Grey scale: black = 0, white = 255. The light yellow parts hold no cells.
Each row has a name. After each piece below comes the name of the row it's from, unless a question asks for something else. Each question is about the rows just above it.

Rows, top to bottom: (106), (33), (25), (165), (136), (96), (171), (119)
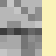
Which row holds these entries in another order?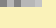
(106)
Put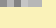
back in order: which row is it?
(33)
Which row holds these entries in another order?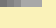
(171)
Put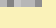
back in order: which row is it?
(33)
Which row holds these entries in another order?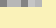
(106)
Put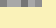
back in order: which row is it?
(171)
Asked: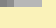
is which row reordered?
(25)

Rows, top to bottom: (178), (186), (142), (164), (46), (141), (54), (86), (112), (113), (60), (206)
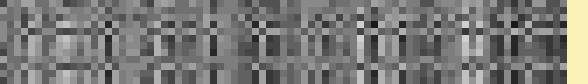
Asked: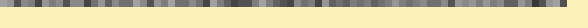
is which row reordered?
(142)
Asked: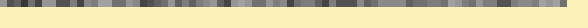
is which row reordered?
(178)
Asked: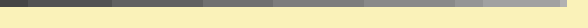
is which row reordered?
(113)

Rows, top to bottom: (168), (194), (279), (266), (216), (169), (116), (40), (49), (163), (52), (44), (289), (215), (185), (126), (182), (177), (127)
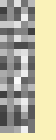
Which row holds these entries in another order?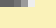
(49)
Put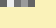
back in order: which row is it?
(49)
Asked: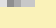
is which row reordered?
(266)
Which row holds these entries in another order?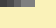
(215)
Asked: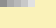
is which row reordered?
(169)
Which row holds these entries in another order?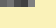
(177)
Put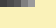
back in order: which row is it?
(182)

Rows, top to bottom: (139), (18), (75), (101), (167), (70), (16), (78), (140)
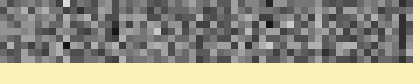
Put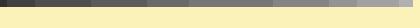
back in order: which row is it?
(70)
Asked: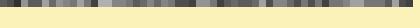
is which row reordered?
(78)
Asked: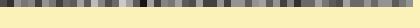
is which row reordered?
(101)
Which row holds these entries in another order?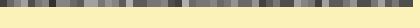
(70)

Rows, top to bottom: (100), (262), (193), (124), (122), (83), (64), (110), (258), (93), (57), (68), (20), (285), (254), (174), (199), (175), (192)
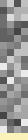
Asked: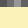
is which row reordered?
(124)
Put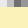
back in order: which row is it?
(57)
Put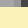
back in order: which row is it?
(199)
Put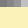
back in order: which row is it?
(64)
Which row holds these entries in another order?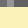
(83)
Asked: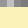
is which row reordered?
(64)
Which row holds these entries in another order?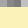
(174)

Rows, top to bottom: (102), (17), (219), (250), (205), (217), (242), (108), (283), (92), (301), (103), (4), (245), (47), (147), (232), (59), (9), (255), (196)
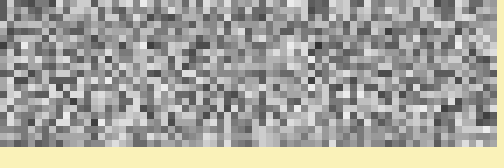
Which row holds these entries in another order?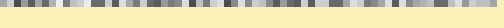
(102)
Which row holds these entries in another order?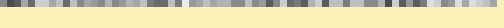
(283)
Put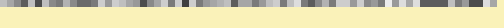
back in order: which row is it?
(103)
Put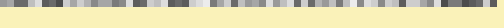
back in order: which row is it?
(102)
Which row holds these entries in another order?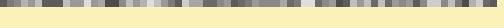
(301)
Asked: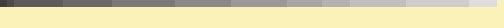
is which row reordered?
(47)

